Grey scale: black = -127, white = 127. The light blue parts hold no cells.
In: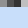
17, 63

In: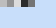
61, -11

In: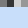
-5, 23

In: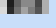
77, 46

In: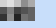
82, -29

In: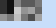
-79, 33

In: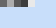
-24, 105

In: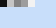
-110, 114

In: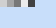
80, -62
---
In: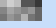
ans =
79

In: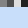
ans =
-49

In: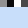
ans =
-116

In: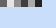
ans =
101

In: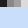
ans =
8

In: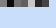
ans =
-116

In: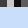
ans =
72

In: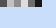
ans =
65

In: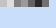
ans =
94
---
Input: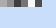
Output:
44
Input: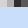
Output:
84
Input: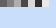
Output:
-30
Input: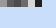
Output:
25
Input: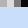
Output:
51
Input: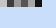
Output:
68
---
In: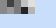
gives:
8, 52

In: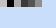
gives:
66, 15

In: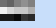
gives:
-15, -85

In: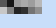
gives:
-40, 16

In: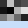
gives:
-78, -94

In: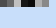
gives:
-51, 9

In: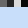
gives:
-23, -119
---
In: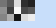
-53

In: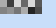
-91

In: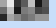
-60

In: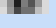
62

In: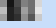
-15

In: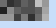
-31

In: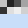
110
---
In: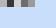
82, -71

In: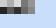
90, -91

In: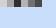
82, -80

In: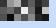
108, -116

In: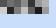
77, -100

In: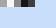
119, -106

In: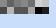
81, -123
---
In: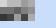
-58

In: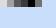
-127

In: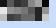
-92

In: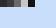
70

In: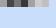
77

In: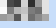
10

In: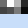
-6
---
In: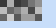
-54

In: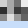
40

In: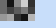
10

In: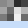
23

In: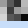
-38

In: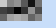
-38
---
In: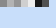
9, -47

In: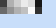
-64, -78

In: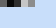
-27, 12

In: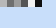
56, -111

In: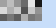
33, 5

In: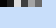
-122, -21
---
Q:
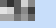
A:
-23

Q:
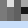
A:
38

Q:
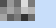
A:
-18

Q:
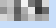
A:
44

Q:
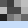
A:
-25

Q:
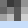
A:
79

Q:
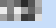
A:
93

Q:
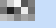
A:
21
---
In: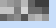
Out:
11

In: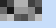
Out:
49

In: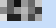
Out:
-111

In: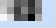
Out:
-39

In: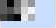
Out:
-18

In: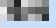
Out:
-92

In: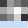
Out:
-5
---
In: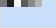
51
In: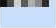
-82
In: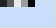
-123
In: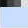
97
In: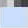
-61
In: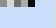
-116
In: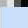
-119
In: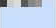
20
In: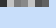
-29
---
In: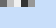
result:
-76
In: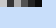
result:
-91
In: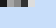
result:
-77
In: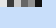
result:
17
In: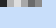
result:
-20
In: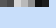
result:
-111
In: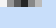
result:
8
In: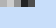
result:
-92
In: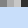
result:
71
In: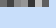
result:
65
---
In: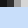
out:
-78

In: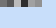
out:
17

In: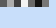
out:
-9

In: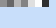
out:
56

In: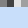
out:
1

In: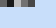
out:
-26

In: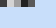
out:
-38

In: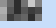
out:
33
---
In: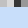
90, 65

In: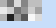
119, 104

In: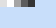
127, 96

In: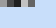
66, 28

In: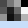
119, 52

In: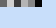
80, 52

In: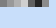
79, 49
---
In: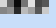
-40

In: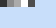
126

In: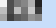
20

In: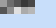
43

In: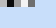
115

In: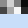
118

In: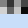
69
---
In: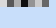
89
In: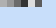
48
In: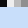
-116
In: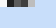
120
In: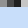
18
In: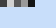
-65
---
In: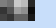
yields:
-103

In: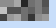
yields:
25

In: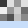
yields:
10

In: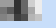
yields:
67

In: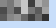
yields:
-77

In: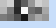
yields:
23

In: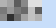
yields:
50

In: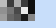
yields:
5

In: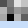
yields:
-32

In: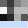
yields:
-41
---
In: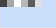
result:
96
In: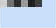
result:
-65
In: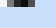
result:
-47
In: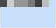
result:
61
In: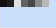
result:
55
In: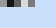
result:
-5
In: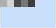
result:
-67
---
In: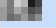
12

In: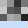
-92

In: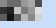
82

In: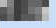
58

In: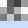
41

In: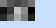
-97
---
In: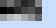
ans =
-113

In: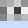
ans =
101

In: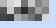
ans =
70

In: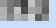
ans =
-6

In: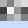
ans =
117

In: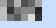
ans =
-75

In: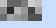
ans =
-84

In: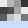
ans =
-48
